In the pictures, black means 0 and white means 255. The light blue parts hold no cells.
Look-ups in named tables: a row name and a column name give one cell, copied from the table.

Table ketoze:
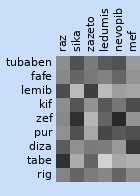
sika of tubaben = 81
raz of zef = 136
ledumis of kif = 88
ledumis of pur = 71
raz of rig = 131
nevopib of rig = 101
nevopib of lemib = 157
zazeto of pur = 167
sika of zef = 48
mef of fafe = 147
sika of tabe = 172
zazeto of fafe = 120
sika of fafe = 101
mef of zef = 147
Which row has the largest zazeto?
zef

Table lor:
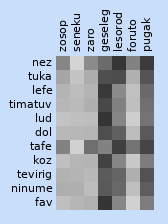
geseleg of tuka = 79
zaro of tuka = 173
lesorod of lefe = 138
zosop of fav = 191
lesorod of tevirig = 101
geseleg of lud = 53
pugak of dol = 89
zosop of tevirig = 178
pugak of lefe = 105
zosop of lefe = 180
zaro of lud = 189
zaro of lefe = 180
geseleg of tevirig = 91
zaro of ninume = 189
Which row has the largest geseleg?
tafe

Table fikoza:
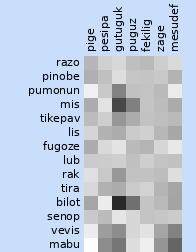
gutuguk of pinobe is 222
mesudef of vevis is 130
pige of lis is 213
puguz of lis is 203
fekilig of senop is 195
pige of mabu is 253
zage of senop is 198
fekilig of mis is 196
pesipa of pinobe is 192
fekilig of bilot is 196
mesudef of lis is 167
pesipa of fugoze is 217
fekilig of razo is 185
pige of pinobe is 175
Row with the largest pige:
mabu

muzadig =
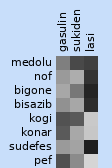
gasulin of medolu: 127
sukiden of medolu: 73
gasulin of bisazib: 145
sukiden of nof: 173
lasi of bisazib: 45
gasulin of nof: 154
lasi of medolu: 64
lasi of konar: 199
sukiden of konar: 168
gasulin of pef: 80
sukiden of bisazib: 167
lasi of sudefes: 31
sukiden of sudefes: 163
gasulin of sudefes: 154
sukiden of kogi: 89
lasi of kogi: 201
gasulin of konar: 90
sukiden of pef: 139
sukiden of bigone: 119

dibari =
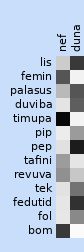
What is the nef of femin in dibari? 85
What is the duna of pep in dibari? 28
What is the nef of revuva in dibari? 144
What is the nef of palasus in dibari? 185
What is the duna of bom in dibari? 251
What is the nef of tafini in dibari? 156
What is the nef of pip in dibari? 236
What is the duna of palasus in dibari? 85
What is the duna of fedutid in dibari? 49
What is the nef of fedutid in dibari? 230
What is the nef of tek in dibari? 226
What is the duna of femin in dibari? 242
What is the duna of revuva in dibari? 199
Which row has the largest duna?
bom

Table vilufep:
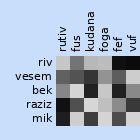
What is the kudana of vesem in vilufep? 53
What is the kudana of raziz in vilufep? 214
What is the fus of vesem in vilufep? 83
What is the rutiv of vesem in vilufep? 97
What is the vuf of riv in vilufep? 11
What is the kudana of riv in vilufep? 184
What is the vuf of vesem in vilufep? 205
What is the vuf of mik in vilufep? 212
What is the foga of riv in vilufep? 188
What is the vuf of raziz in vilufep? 57
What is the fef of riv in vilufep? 16
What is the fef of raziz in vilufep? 139
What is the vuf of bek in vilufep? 137
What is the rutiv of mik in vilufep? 30

